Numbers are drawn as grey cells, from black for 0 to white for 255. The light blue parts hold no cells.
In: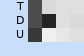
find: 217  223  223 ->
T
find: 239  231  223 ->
U
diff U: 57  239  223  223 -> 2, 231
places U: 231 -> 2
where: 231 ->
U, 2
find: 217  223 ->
T
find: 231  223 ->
U

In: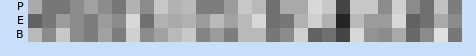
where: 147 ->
B, 24
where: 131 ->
B, 12
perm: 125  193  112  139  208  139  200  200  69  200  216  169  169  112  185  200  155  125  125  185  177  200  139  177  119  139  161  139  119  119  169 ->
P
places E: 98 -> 0 27
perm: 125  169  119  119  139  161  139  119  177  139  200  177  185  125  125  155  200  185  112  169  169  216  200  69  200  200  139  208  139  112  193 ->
P
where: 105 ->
B, 27
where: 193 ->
P, 29

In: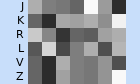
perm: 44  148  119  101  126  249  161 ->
Z
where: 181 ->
L, 6
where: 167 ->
K, 2
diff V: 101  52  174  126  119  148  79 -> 1, 44

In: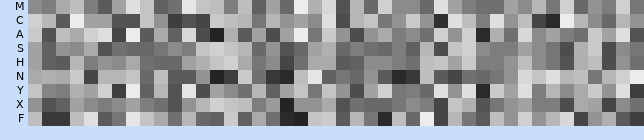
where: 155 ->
X, 17
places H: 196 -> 13 29
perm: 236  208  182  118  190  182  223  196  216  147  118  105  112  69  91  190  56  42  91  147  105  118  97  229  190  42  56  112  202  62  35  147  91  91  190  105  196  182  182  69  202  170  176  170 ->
N
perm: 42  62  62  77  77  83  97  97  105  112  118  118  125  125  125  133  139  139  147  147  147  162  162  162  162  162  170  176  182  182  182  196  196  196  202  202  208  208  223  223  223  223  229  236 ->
Y
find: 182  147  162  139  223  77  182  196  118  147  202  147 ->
C
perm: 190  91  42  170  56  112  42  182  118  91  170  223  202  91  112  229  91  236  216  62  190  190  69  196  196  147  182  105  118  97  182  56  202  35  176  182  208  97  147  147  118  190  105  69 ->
F
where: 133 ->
Y, 1

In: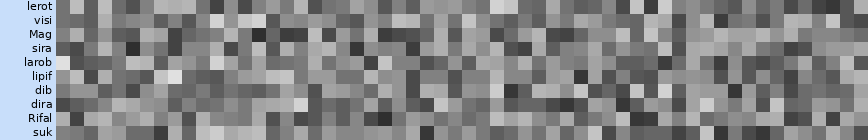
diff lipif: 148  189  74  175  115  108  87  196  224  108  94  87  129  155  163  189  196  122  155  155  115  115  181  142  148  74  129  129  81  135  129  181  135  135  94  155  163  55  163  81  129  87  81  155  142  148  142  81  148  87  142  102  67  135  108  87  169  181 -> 29, 129
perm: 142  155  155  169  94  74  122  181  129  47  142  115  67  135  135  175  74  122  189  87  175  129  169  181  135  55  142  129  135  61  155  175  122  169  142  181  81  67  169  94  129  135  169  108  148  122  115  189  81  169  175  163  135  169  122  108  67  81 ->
sira
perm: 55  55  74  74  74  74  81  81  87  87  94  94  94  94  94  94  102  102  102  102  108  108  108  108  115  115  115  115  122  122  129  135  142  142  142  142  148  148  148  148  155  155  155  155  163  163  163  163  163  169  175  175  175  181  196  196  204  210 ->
dib
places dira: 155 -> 28 31 42 54

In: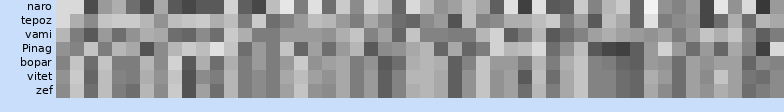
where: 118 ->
vitet, 49
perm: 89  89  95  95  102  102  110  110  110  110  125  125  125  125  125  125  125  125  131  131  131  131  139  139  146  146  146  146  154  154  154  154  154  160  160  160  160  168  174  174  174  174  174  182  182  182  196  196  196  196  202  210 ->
bopar
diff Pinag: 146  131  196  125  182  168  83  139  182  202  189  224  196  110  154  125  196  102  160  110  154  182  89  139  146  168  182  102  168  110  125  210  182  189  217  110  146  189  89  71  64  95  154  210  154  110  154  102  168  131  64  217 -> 29, 102

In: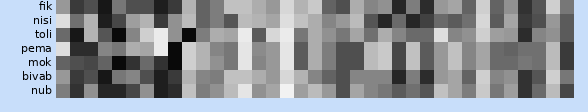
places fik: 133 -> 22
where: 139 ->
pema, 14
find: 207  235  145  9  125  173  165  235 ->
toli
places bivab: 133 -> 5 10 18 21 22 23 31
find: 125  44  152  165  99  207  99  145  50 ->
fik
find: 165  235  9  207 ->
pema
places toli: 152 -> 32

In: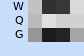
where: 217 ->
W, 3
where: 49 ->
W, 1
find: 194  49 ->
W

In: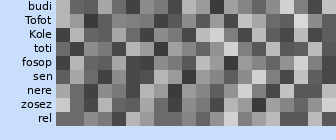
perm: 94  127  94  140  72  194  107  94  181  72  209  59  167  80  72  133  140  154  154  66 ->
sen
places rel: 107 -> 0 1 7 8
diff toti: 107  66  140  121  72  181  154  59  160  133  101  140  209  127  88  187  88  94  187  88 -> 11, 146
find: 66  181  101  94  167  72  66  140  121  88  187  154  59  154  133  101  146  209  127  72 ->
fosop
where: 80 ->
sen, 6

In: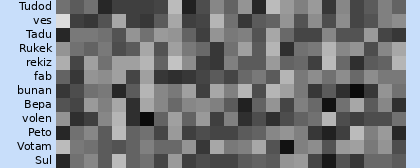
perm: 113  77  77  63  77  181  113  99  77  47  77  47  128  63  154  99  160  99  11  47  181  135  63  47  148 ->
volen
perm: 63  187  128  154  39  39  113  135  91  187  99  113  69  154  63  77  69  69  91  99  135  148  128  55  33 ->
Peto
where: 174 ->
rekiz, 0
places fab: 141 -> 3 18 20 22
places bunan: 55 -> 0 18 22

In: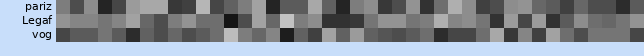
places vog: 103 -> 8 14
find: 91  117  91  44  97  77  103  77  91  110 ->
vog
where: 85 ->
vog, 23
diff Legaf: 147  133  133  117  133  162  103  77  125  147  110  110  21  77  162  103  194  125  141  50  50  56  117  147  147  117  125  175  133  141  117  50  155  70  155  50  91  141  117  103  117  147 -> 38, 110
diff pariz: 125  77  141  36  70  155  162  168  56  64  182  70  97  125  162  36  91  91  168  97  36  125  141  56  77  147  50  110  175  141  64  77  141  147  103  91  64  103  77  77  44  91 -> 6, 168

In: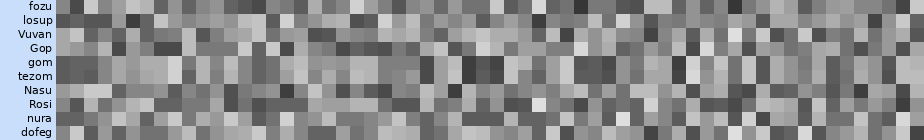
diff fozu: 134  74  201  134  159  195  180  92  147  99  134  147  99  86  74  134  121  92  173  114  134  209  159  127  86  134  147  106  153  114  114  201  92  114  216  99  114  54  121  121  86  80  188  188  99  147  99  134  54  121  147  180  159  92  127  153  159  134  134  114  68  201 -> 7, 99
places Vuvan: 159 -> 12 17 28
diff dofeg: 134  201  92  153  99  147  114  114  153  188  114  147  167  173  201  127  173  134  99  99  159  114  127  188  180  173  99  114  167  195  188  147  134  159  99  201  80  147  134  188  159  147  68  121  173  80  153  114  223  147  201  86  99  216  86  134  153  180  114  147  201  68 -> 22, 134
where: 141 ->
Vuvan, 40
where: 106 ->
fozu, 27
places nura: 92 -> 14 29 30 31 39 44 53 59

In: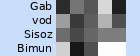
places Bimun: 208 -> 0
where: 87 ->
Gab, 2

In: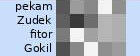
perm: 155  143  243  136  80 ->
Gokil
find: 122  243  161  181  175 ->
fitor
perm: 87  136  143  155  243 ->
pekam
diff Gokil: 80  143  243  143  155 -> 1, 136
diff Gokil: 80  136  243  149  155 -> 3, 143

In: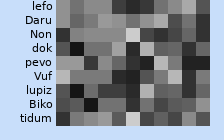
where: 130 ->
Non, 1
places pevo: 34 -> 6 9 10
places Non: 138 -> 2 3 4
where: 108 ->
lupiz, 2
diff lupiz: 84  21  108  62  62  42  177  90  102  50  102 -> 7, 96
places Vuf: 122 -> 1 2 3 7 10
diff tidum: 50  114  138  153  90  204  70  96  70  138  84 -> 1, 122

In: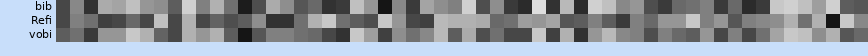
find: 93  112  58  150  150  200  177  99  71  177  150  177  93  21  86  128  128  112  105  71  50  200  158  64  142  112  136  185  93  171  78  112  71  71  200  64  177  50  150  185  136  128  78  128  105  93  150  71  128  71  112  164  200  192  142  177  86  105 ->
vobi
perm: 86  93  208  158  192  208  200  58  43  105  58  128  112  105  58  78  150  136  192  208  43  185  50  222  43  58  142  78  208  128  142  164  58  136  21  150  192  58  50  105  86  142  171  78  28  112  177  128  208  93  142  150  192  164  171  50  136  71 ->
bib
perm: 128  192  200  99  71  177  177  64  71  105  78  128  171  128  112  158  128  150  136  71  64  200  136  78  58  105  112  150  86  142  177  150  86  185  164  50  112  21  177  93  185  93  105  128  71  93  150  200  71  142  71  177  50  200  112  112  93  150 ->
vobi
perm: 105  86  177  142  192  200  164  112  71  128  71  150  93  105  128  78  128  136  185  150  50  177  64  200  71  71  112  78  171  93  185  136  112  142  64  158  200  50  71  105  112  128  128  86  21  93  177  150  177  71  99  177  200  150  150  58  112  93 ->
vobi
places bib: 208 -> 9 29 38 52 55
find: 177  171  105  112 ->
Refi

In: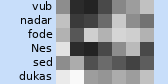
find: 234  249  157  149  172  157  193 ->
dukas
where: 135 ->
vub, 4
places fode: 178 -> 0 3 6

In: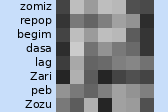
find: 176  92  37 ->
Zari
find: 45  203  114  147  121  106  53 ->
dasa
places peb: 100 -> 2

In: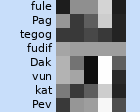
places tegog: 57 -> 0 1 3
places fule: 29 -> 0 4
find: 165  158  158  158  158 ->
fudif
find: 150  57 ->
Pag
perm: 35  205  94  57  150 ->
Pag
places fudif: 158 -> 1 2 3 4
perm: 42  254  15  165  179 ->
vun

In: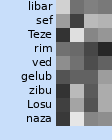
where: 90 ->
zibu, 2
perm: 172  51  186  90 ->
zibu

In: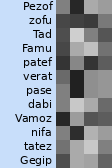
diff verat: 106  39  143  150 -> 1, 33
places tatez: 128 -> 3
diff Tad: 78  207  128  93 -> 3, 85
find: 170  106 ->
dabi
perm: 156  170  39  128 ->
Pezof
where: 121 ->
zofu, 3
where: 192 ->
Famu, 2

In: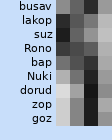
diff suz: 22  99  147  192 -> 0, 29
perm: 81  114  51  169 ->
bap

